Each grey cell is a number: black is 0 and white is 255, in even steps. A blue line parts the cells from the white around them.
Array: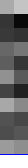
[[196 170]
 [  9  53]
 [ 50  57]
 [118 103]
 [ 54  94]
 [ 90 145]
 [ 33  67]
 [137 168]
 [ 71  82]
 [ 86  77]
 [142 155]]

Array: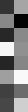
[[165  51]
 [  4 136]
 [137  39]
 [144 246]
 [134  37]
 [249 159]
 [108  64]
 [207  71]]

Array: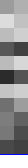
[[176 156]
 [193 220]
 [207 188]
 [ 65  87]
 [215 187]
 [ 84  43]
 [206 196]
 [157 112]
 [ 97 125]
 [ 76 120]
 [ 65  73]]

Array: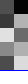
[[  4  79]
 [179  57]
 [107 225]
 [176 137]
 [219  76]]

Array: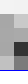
[[242 243]
 [201 167]
 [170 168]
 [ 51 167]
 [123 193]]

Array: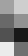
[[206 162]
 [146 105]
 [ 24  81]
 [112 235]]
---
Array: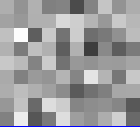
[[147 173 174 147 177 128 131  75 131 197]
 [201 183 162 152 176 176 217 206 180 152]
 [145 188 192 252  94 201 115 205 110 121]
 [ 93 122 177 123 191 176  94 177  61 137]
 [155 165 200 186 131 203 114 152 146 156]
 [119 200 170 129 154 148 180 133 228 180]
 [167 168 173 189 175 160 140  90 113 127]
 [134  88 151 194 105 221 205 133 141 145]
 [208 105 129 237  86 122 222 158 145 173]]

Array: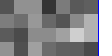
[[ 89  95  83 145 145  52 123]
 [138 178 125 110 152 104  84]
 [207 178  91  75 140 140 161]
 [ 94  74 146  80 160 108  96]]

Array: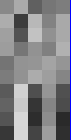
[[118 125 137 170  96]
 [130 169 173  60 184]
 [145 169 160  82 194]
 [128 177 157 118 146]
 [164 149 116 147 149]
 [158 133 124 146 172]
 [149  80  90 209  79]
 [133  76  99 202  53]
 [141  42  84 215  45]
 [158  47  55 214  68]]

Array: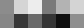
[[179 212 140 213 237 122]
 [ 15 142 135  56 106  53]]

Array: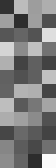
[[157 174  50 188]
 [159  79 160  45]
 [ 83 222  86 101]
 [192 114 213 139]
 [ 96  66 176  67]
 [ 95 192  97  81]
 [175  68  99 179]
 [119 165 190  90]
 [139  81 173 160]
 [ 89  67  70 105]
 [ 72 112 134  92]
 [ 44 250 140 100]]

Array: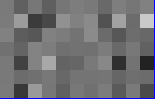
[[118 129 122  96 119  95 118 125 121 105 126]
 [108 202 123 156  59  72 145 129 138  82 162]
 [109 104 129  93  87 129 124 115 139 107  87]
 [120  97 113 100 131 125 112 114 113 124 105]
 [115  34 121  66 131 168  99 102 121 136  47]
 [111 108 121 108 112 120 104 116 116 117 102]
 [122  74 122  56 154 119  96 120 112 124  90]]
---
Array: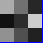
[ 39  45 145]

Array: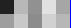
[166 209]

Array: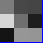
[ 69 111  20]

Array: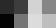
[134 220]

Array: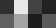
[34 29]

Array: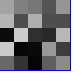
[149  78  47   7 104]

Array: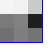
[202 129 113]

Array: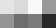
[153 123]
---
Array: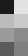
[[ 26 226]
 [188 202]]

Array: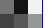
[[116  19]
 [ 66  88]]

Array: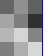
[[102 144]
 [165 126]]

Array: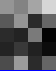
[[149 131]
 [ 89 149]]

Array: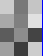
[[204 120]
 [168 128]]

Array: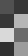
[[ 81  55]
 [ 55 182]]

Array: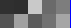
[[ 48  46]
 [ 83 161]]

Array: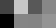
[[ 67 198]
 [  2 133]]
